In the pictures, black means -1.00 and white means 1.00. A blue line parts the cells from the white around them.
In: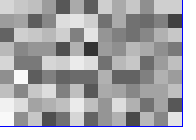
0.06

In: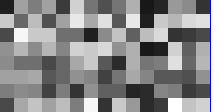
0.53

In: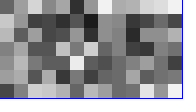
0.18

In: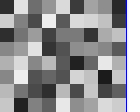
0.71

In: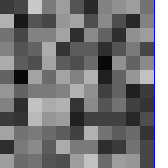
0.18

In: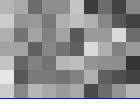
0.16

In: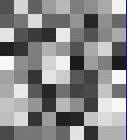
0.38

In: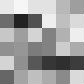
0.08
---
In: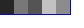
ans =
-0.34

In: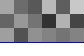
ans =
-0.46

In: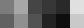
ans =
-0.73

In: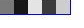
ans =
-0.54

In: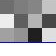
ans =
-0.44

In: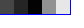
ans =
-0.71

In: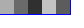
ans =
-0.28

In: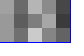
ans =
-0.44
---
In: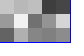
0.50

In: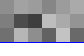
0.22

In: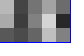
-0.09

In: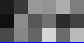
0.20

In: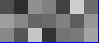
0.13

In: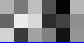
0.50

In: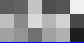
0.54
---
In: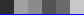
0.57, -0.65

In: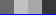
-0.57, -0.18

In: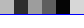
0.69, 0.46

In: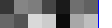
-0.24, -0.19

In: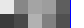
-0.26, -0.54

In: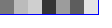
0.79, -0.06

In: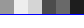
-0.77, 0.19

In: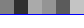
0.54, 0.00
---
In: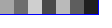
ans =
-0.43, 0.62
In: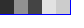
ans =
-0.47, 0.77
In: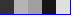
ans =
0.25, 0.75
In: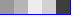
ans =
0.86, 0.86
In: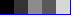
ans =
0.10, 0.69
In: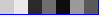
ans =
-0.14, 0.83
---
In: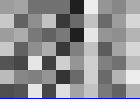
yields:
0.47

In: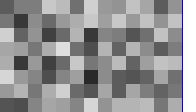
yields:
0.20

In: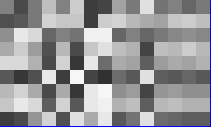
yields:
0.55

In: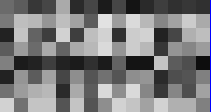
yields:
-0.11

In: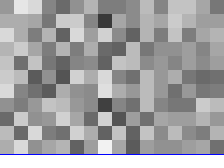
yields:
0.47

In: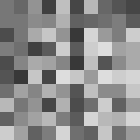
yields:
-0.24

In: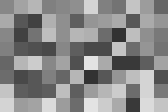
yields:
0.54
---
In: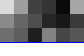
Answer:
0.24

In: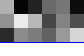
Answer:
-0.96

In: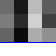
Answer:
-0.81

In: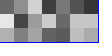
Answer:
0.12

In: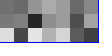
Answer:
-0.17

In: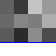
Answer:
-0.56

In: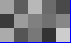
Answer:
-0.27

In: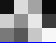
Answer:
0.72

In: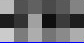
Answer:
-0.36

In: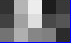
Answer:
0.42
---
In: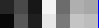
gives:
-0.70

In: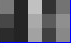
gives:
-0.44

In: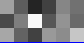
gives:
-0.43

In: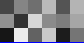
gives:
0.14

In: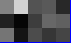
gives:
-0.74

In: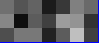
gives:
0.05

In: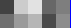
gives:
-0.48

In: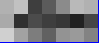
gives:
0.33
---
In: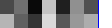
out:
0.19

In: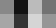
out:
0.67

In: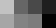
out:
-0.03

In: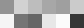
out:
0.97

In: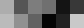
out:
-0.73

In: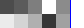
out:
-0.58

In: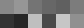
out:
0.55

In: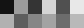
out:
-0.15
